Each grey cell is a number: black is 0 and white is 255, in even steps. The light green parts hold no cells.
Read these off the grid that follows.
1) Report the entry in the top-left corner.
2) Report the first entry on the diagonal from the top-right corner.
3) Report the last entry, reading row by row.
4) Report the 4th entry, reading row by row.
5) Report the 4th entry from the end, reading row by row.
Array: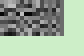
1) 147
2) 107
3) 107
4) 159
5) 107

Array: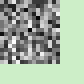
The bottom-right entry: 71
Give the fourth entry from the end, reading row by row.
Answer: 132
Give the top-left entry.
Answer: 161
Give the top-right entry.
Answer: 173
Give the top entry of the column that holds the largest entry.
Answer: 229
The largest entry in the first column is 200
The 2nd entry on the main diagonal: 87
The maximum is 254
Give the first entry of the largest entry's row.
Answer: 173
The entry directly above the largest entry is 229
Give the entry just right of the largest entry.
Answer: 102
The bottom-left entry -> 188
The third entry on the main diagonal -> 132
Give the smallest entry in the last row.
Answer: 45
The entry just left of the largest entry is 173
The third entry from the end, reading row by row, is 58
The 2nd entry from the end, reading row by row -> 200
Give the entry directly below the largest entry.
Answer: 145
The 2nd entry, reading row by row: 45
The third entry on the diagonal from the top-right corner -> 132

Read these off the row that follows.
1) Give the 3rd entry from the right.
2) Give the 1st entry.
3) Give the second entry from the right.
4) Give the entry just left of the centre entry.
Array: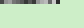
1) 104
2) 73
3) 201
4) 57

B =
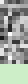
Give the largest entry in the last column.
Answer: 226
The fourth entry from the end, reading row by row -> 67
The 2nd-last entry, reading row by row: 153
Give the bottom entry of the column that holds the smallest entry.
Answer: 111
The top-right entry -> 138
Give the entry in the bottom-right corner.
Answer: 67
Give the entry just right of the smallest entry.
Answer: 95
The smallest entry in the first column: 24
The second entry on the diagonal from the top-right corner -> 168
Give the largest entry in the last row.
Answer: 210
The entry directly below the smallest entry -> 138
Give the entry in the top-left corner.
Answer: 238
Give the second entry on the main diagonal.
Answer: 168
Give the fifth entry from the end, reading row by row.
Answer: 196
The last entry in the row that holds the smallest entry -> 153
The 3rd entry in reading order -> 82
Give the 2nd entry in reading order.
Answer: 125
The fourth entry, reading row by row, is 111

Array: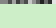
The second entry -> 132
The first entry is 132
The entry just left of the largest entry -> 46
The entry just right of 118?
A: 76
